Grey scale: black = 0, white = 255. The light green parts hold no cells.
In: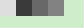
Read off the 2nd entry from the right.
103
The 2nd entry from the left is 58

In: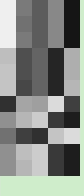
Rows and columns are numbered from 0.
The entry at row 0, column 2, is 92
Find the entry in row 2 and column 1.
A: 121
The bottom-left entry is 144
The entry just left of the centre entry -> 71
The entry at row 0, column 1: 121
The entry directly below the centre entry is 159
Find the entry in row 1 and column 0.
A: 239
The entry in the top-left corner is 239
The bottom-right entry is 29
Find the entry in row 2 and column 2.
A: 92
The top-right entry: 21
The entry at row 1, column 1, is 114
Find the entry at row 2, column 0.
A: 239
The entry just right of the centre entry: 37

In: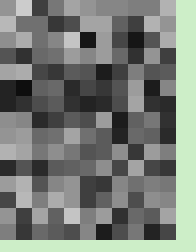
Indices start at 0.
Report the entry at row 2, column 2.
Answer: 112
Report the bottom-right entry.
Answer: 70
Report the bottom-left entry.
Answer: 126
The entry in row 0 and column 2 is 63
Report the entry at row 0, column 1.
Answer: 204
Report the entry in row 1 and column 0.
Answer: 184
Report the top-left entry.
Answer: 148
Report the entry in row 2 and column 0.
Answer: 142
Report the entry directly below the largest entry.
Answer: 112
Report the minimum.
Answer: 14
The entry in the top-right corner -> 178
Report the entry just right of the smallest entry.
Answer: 97
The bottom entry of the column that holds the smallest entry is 55
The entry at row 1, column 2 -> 112
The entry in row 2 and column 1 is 172
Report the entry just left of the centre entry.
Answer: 91
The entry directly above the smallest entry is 172
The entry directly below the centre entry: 112

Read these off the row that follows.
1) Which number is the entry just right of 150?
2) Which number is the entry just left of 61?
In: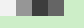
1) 61
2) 150

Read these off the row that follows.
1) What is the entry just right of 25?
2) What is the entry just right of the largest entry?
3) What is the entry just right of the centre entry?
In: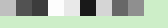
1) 213
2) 233
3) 25

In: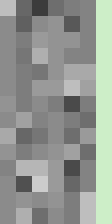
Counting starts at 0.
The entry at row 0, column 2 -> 60
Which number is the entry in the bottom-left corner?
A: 139
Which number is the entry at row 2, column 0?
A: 139
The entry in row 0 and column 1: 103
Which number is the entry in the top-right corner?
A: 131
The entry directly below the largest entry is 139
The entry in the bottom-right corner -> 190
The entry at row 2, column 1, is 125
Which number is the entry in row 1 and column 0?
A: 139
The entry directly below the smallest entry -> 139
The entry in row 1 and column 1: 96
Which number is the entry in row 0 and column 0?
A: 190
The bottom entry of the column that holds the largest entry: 110
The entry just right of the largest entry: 154

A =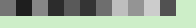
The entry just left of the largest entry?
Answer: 148
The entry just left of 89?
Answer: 44

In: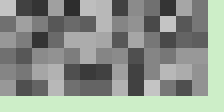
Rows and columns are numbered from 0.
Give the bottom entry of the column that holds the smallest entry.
112
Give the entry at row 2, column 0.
152
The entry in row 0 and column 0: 196
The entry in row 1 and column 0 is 112
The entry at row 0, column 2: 52
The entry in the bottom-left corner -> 152
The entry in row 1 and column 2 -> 125
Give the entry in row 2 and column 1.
125
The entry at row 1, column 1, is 160
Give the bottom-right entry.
146
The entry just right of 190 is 184
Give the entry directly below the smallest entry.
106
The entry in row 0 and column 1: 65
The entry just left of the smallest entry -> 160
